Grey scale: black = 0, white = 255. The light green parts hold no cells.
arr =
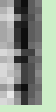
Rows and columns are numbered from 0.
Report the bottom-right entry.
122
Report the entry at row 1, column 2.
38
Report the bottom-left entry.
216
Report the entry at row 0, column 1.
166
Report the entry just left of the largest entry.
192
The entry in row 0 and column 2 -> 50
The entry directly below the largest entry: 204
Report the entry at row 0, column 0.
152
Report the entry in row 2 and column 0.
204
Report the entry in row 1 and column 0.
179
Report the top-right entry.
122
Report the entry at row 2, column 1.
216

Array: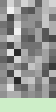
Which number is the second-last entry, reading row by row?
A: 161
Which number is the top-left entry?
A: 130
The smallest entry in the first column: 98
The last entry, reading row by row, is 86
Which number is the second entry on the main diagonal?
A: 241
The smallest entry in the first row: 98
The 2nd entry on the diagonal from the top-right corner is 185
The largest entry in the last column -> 212
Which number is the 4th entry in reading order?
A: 212
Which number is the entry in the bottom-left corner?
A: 145
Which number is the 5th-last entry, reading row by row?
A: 130
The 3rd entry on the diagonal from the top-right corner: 145
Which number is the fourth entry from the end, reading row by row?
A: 145
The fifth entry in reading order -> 185
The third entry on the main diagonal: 161
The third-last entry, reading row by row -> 130
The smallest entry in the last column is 57

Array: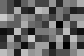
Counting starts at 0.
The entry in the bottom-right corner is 173
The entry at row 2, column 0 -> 202
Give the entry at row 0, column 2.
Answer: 29
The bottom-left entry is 189
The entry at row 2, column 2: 95
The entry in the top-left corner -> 107
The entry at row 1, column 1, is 68
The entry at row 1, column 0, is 107
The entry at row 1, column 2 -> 173
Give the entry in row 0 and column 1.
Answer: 68
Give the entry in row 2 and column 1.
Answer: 161
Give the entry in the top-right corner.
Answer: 173

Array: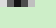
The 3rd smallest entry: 101
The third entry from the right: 20
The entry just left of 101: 220

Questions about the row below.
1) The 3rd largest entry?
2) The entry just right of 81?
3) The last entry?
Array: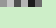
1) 151
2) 181
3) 109

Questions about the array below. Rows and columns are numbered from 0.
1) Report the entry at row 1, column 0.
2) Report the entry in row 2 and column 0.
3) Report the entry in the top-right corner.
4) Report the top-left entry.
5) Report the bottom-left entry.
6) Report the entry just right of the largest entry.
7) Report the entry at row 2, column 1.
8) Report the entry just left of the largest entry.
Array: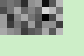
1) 75
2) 156
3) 184
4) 102
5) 168
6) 184
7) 45
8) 102

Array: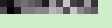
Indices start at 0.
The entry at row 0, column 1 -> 15
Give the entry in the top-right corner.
52
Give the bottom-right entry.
96
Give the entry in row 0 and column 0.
28
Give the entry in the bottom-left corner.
80

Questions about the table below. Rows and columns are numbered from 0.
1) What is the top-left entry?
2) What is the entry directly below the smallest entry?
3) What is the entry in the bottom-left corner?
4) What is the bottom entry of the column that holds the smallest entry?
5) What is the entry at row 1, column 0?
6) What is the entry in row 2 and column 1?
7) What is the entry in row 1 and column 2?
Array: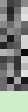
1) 150
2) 211
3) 106
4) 90
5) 121
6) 50
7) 106

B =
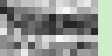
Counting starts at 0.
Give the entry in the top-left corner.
94
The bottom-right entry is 139
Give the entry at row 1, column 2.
123
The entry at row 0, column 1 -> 181
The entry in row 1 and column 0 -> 38
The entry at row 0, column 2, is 169
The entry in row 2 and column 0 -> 169
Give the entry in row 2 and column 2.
139
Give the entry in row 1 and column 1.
65
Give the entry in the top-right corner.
181

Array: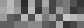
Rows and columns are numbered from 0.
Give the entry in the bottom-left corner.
95
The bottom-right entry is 107
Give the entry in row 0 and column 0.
154
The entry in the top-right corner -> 55
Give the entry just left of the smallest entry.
138
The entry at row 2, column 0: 154
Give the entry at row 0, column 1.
185
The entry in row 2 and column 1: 95
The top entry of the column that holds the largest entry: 122
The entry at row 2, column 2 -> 82
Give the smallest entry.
42
